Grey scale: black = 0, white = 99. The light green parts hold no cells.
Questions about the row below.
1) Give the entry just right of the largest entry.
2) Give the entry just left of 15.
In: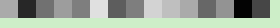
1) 36
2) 66

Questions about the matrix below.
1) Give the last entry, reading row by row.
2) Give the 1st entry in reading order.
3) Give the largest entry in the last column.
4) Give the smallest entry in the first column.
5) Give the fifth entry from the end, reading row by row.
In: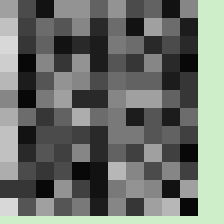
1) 3
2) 62
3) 62
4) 21
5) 52

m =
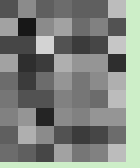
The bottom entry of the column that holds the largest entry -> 27
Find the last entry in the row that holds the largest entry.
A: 77
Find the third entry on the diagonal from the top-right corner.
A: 23
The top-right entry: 73
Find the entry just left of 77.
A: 27
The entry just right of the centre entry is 46
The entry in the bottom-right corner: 73
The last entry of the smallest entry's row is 32
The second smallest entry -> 14
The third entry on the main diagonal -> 82
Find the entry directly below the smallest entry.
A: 27
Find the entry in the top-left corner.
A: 32
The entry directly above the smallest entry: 54
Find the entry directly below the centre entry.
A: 50
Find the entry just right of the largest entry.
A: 32
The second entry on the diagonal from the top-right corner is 50
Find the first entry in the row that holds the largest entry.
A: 27
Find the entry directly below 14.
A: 54
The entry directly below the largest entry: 23

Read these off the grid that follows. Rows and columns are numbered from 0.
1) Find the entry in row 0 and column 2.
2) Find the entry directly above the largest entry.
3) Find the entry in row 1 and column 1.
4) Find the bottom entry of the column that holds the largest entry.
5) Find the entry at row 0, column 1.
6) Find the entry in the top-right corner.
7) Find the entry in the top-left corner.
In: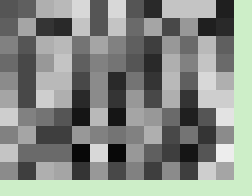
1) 68
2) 54
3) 64
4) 64
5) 37
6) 12
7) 33

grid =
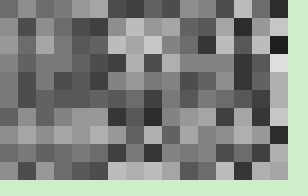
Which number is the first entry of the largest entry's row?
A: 51
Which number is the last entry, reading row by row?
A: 64
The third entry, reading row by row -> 42
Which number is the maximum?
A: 86
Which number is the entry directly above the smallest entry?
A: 77
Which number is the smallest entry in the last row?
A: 21
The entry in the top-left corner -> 42
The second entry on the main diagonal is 30
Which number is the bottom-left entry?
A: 55
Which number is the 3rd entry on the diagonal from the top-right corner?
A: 34
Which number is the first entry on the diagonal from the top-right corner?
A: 17
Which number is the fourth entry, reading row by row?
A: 47
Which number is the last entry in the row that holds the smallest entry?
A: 12
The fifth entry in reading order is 59
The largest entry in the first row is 73
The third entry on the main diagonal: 64
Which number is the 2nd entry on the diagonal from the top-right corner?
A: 59
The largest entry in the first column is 59
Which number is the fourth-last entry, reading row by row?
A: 73

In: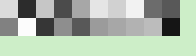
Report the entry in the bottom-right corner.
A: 8
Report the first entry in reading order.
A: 85
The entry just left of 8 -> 73
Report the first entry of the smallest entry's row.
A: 50
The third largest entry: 89
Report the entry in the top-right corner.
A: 34

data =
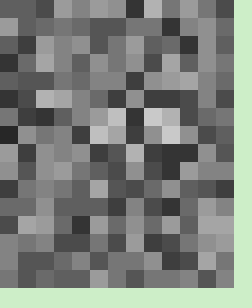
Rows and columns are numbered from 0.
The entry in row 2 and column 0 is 37
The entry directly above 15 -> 46
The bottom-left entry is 46
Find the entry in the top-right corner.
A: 29
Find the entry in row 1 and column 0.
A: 60
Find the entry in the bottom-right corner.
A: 51
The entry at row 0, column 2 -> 29
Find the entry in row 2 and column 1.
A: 24
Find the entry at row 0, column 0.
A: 37
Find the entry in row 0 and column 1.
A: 37
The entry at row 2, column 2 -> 60
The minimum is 15

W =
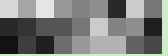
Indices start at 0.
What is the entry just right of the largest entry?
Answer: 59
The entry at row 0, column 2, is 89
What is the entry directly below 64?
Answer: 20
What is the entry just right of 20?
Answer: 33
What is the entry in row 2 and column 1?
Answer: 24
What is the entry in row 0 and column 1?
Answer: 64
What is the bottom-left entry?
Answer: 7
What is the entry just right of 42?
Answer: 59

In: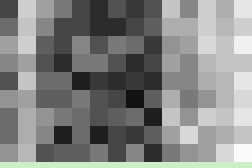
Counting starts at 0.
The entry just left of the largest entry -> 84
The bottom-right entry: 97
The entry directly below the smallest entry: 42
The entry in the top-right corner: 89
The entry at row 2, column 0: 62
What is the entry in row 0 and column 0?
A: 27
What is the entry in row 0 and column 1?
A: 80
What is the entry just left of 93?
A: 76
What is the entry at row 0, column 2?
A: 62
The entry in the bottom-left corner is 57
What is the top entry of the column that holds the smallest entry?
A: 22
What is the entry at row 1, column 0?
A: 42
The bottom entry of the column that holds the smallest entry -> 52
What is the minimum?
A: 7
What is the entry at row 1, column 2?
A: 52
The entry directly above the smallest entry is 22

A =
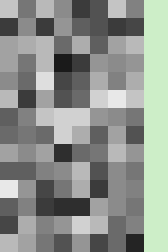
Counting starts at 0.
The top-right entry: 50
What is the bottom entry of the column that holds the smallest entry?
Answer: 32
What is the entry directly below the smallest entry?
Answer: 27
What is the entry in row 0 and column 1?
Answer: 46
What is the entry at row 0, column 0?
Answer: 76
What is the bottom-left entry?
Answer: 72
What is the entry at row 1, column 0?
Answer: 23
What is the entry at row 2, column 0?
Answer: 63
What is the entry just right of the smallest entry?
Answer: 23
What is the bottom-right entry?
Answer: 14
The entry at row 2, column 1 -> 67
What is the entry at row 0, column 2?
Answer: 72
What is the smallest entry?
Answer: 10
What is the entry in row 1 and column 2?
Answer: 23
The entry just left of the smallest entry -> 72

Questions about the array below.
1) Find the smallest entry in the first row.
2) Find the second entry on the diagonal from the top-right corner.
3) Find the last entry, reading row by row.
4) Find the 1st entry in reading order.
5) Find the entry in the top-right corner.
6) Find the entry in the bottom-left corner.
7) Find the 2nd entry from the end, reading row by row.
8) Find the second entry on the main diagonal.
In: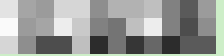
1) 35
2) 30
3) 35
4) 88
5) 60
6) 83
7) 35
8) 60
